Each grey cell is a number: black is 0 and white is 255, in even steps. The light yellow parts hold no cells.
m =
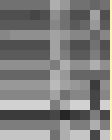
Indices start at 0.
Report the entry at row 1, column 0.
79
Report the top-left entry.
113
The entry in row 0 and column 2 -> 113
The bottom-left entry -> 197
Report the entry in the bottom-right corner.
197
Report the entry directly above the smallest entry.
174
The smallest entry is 38
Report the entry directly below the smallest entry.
174
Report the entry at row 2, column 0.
90
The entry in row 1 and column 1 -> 79
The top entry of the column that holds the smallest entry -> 152
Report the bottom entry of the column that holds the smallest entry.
174
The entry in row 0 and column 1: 113
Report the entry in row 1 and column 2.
79
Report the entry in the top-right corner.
113
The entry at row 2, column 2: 90
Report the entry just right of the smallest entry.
59

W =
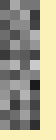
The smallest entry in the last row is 46
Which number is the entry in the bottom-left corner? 139
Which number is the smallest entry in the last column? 26
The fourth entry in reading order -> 118
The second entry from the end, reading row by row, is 109
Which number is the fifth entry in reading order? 129
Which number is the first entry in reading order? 78
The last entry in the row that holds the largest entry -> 202
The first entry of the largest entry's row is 149
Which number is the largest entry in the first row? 168
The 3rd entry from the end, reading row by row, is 78
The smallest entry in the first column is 57

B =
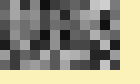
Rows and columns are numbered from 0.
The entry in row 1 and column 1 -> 165
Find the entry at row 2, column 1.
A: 132
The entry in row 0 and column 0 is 89
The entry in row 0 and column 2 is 47
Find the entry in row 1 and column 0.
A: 110
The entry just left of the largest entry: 195
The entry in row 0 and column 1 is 165
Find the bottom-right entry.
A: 59
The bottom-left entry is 99
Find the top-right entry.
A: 122
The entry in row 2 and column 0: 79
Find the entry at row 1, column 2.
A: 132
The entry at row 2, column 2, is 110

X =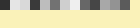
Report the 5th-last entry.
103
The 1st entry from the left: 48
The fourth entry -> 58
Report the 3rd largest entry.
217

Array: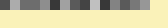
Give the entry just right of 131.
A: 90
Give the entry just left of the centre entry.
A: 161

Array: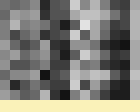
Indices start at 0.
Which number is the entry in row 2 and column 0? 126
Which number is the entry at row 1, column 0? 104
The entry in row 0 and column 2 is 115
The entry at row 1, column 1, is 157
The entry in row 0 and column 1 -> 104
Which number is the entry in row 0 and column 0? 115
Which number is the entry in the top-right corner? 168
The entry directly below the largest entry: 92
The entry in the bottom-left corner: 157
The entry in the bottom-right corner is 180
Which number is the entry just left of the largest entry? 92
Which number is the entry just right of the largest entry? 168
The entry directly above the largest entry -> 192
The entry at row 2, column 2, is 126
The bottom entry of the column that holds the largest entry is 180
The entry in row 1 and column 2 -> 146

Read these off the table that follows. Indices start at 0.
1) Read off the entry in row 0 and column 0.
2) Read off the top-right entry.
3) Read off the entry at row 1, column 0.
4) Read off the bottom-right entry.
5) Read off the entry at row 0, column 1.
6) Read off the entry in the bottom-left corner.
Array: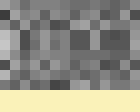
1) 161
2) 139
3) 60
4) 139
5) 139
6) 120

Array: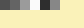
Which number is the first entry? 80
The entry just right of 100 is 155
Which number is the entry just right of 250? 46
